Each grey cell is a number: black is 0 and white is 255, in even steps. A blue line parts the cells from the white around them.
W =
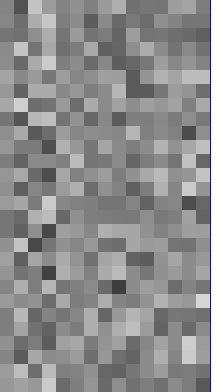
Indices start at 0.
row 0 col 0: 132
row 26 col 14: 114
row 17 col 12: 116
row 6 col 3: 171
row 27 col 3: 203
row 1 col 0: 134
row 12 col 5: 129
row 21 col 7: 173
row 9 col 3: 109
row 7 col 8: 162
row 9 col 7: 139
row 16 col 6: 135
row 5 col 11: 178
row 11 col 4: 128
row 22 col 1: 184
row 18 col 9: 99
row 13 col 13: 202
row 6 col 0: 152
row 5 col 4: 157
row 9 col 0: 142
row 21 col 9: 124
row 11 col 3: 138
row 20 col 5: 128
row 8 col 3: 191
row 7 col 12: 162
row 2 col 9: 157
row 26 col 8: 99
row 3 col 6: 168
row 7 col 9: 141
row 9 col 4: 156
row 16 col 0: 118
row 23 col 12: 140
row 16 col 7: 175
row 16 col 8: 167
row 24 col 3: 92
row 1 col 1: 110
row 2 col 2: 142

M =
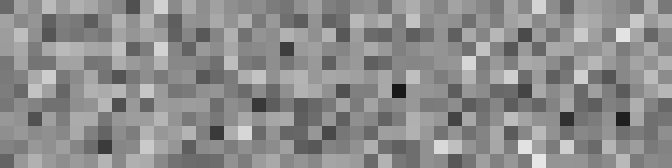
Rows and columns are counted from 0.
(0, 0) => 105
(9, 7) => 100
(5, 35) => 170
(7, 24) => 163
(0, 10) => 159
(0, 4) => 154
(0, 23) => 127
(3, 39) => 169
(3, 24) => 133
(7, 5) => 143
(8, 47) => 117
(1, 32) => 145
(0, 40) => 99
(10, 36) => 125
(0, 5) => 176
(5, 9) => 119
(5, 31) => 125
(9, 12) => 159
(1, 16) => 147
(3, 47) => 132
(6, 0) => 125
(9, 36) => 91
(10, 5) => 134
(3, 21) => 154
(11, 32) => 87
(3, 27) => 153
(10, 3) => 144
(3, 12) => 133
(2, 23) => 178
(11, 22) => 136
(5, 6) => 167
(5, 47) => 140
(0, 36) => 165
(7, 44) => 122
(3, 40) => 165
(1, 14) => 144
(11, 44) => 185
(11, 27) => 179
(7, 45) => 175

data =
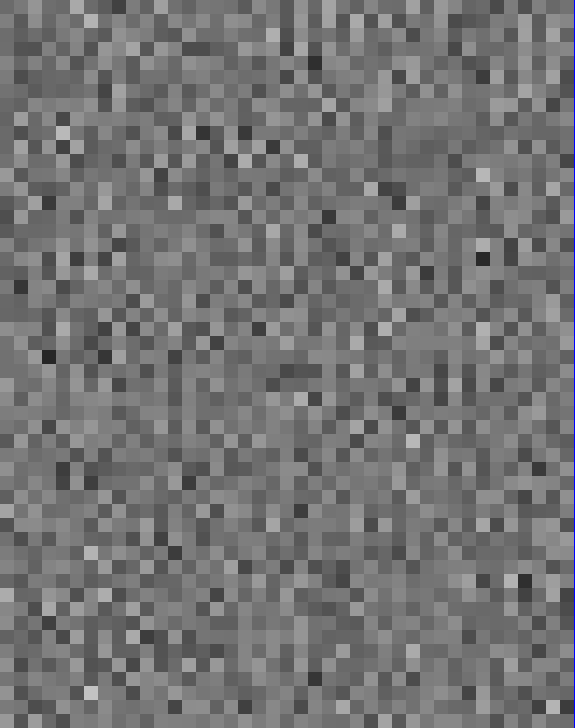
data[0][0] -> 107
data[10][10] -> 111
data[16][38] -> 110
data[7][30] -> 122
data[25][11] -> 127
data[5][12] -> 104
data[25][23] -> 137
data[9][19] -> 121
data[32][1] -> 125
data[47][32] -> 98
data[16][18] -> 98
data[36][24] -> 117
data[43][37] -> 97
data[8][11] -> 96
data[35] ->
[95, 142, 114, 136, 112, 105, 115, 150, 84, 127, 119, 106, 98, 123, 108, 141, 134, 118, 96, 112, 122, 106, 104, 139, 87, 124, 114, 124, 91, 157, 109, 116, 109, 94, 143, 142, 100, 70, 136, 86, 144]
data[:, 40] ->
[114, 134, 98, 135, 101, 76, 83, 118, 136, 112, 115, 70, 137, 105, 133, 154, 116, 82, 125, 113, 126, 95, 107, 144, 154, 97, 140, 115, 126, 116, 133, 93, 103, 145, 104, 144, 126, 83, 153, 139, 107, 129, 68, 76, 85, 117, 141, 97, 124, 103, 60, 108]
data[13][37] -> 137
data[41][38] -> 136
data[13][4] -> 98
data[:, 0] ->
[107, 127, 109, 110, 132, 123, 114, 105, 100, 106, 105, 113, 153, 124, 89, 78, 90, 132, 106, 98, 121, 104, 103, 142, 114, 113, 113, 153, 138, 125, 119, 89, 122, 144, 121, 95, 164, 82, 113, 124, 132, 103, 172, 135, 140, 98, 126, 144, 117, 147, 122, 153]
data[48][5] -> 129
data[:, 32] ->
[133, 75, 93, 72, 114, 121, 144, 128, 119, 109, 120, 77, 101, 89, 122, 134, 102, 103, 105, 87, 87, 132, 125, 144, 128, 135, 129, 163, 136, 123, 148, 104, 119, 85, 104, 109, 115, 135, 98, 140, 127, 142, 113, 109, 141, 128, 124, 98, 100, 129, 105, 136]
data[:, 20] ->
[89, 89, 79, 66, 135, 72, 142, 101, 138, 107, 144, 104, 94, 116, 96, 135, 104, 99, 86, 158, 130, 75, 146, 110, 158, 114, 73, 105, 124, 143, 119, 125, 127, 139, 137, 122, 118, 103, 124, 111, 75, 126, 151, 139, 112, 127, 97, 91, 111, 132, 123, 106]
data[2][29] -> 76
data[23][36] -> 84
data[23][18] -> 63
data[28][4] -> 102
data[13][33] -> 114
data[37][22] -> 124
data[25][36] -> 115
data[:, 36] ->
[125, 119, 87, 112, 111, 88, 106, 151, 87, 115, 147, 121, 114, 77, 122, 142, 144, 68, 70, 118, 112, 106, 139, 84, 133, 115, 91, 123, 113, 92, 118, 140, 122, 96, 138, 100, 134, 151, 106, 112, 124, 178, 121, 151, 107, 111, 135, 159, 137, 109, 101, 131]
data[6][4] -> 100
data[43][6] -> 132
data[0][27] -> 109
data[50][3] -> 87
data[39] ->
[124, 111, 101, 122, 119, 96, 179, 119, 143, 127, 98, 122, 60, 124, 112, 141, 100, 122, 135, 95, 111, 95, 134, 114, 126, 120, 89, 103, 75, 136, 100, 112, 140, 93, 106, 105, 112, 90, 105, 142, 139]
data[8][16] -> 122
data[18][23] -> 98

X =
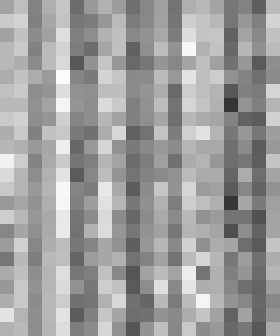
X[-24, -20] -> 163
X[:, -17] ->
[175, 167, 161, 187, 187, 155, 149, 163, 149, 194, 167, 170, 177, 181, 175, 169, 171, 174, 185, 181, 181, 185, 184, 181]
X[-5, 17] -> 149
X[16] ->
[134, 165, 143, 171, 233, 114, 177, 219, 150, 119, 147, 162, 119, 180, 175, 165, 78, 141, 98, 165]
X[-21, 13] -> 247
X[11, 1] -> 204
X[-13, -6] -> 179
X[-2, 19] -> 145
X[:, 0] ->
[163, 202, 162, 184, 184, 173, 192, 185, 201, 174, 183, 241, 218, 200, 152, 206, 134, 156, 118, 171, 151, 174, 227, 177]
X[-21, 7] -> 166
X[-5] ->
[171, 191, 142, 181, 222, 119, 127, 192, 136, 85, 162, 187, 163, 237, 116, 176, 127, 149, 107, 181]
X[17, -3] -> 110
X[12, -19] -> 181
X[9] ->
[174, 201, 129, 194, 199, 122, 112, 172, 215, 96, 114, 195, 124, 208, 225, 180, 120, 151, 119, 158]
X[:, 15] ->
[164, 184, 197, 194, 160, 204, 180, 177, 166, 180, 169, 151, 171, 161, 175, 154, 165, 172, 182, 176, 175, 183, 161, 152]
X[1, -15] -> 120
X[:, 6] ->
[153, 124, 141, 108, 146, 122, 143, 141, 142, 112, 152, 127, 135, 124, 157, 139, 177, 133, 157, 127, 119, 116, 129, 140]
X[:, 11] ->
[159, 161, 168, 188, 149, 187, 172, 188, 165, 195, 153, 160, 139, 198, 177, 170, 162, 183, 162, 187, 222, 184, 147, 191]
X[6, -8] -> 105
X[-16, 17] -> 98
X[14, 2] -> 145
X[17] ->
[156, 209, 134, 174, 189, 119, 133, 167, 145, 95, 151, 183, 136, 209, 144, 172, 165, 110, 89, 196]
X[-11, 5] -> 132
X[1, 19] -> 212
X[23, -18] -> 141
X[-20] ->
[184, 174, 139, 187, 217, 87, 146, 197, 151, 105, 118, 149, 134, 165, 190, 160, 113, 151, 89, 142]
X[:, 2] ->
[130, 128, 140, 129, 139, 172, 141, 145, 142, 129, 153, 131, 141, 153, 145, 151, 143, 134, 125, 142, 146, 140, 142, 141]
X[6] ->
[192, 202, 141, 149, 221, 145, 143, 188, 189, 139, 149, 172, 105, 204, 190, 180, 87, 129, 123, 213]
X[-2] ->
[227, 179, 142, 184, 227, 93, 129, 198, 165, 110, 113, 147, 137, 172, 196, 161, 98, 162, 101, 145]
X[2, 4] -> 222
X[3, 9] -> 97
